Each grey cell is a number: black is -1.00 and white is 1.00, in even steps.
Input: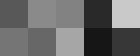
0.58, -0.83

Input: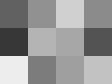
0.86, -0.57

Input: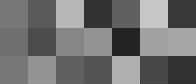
0.55, -0.72

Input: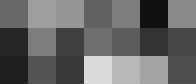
0.72, -0.87

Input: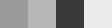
0.84, -0.55

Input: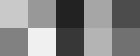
0.88, -0.73
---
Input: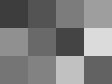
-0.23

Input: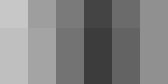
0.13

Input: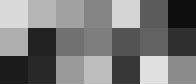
0.10

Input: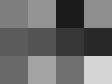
0.67

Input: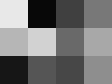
0.11

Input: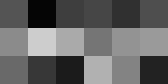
-0.73
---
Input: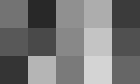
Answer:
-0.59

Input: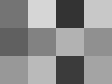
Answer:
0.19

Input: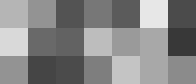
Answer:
0.15

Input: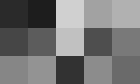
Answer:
0.05

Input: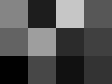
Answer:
-0.99

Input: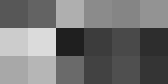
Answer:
0.32

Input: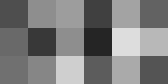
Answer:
-0.12

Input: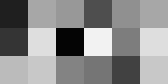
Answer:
0.47

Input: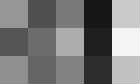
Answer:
0.12

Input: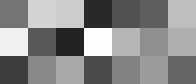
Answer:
-0.53
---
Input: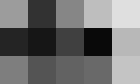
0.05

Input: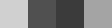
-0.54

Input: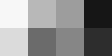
0.23

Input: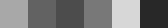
-0.40

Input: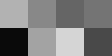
-0.21

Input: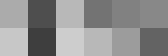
0.44
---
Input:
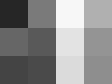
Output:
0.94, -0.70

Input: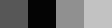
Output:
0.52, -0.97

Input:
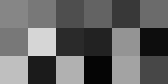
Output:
0.68, -0.96

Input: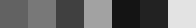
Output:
0.78, -0.84

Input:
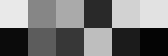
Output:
0.83, -0.97

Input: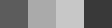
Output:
0.56, -0.55

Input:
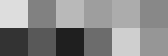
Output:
0.73, -0.76

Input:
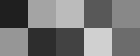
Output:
0.63, -0.76

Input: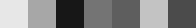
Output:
0.81, -0.82
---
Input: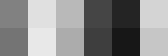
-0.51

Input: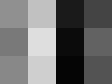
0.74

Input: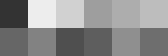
-0.26

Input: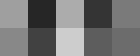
0.61

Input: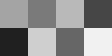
0.62

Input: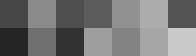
0.03

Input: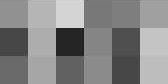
0.04

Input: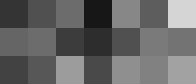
-0.37

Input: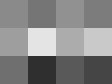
0.79
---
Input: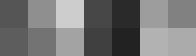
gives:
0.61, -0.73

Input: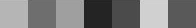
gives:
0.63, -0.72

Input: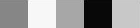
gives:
0.94, -0.94

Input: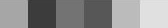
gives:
0.76, -0.53

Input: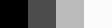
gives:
0.97, -1.00

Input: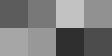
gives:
0.52, -0.63

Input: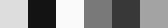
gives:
0.95, -0.85
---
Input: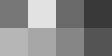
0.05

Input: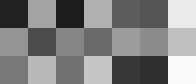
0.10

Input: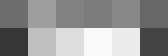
0.84

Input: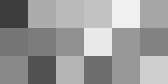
0.19

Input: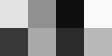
-0.66

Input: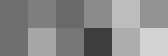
0.36
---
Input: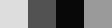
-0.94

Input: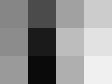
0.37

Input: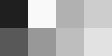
0.49

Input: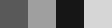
-0.83

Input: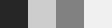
0.01

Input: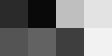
-0.51
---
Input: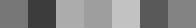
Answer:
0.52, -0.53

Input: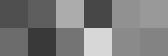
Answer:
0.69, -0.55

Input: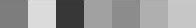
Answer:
0.72, -0.57

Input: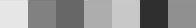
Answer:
0.80, -0.63

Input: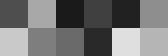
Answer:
0.75, -0.80

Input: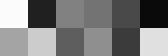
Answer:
0.97, -0.92

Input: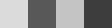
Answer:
0.72, -0.52

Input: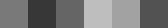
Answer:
0.49, -0.57
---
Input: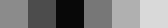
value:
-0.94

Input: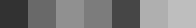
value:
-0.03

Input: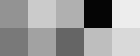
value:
0.27

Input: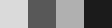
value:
0.71

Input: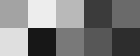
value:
-0.82

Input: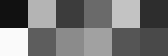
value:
0.09

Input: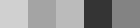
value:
0.29

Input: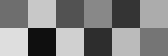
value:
0.63
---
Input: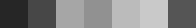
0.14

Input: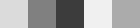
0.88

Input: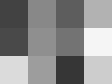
0.40

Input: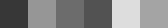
-0.36

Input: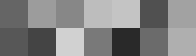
0.48

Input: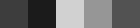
0.18

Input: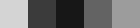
-0.22

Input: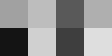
0.37

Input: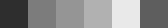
0.39
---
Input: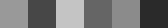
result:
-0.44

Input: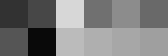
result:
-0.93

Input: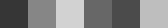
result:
0.05

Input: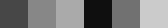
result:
0.06

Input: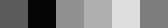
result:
-0.96

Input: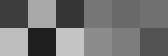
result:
-0.76

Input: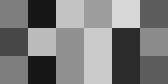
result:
-0.82

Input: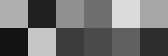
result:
0.55
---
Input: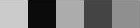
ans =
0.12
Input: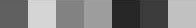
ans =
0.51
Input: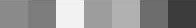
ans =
-0.54
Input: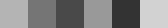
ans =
0.65
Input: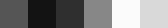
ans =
0.70
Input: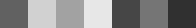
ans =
-0.62
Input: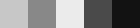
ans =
-0.86
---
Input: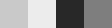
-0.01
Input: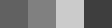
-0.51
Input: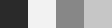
0.55
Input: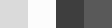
-0.30
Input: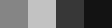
-0.85
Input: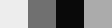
0.34
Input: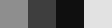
0.77
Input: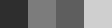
0.62
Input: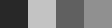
0.13
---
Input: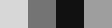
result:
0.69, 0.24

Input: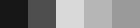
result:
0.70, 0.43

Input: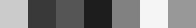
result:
0.92, 0.59

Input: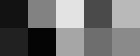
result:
0.78, 0.45

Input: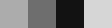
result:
0.68, 0.35

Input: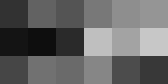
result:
0.56, 0.50
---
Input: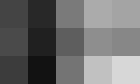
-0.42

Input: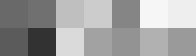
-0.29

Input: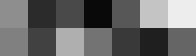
0.00

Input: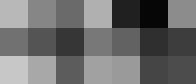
-0.11

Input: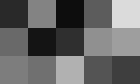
-0.18

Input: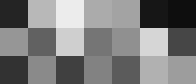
0.18
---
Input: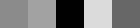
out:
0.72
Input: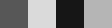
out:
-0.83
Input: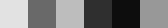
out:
-0.90
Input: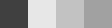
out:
0.52
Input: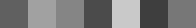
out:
-0.51
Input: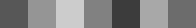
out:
0.32
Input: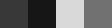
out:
0.70
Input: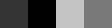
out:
0.54
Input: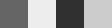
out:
-0.62
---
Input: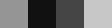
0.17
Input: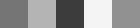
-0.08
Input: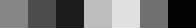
0.04
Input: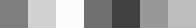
-0.01
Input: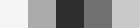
0.92
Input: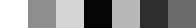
1.00
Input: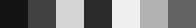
-0.85
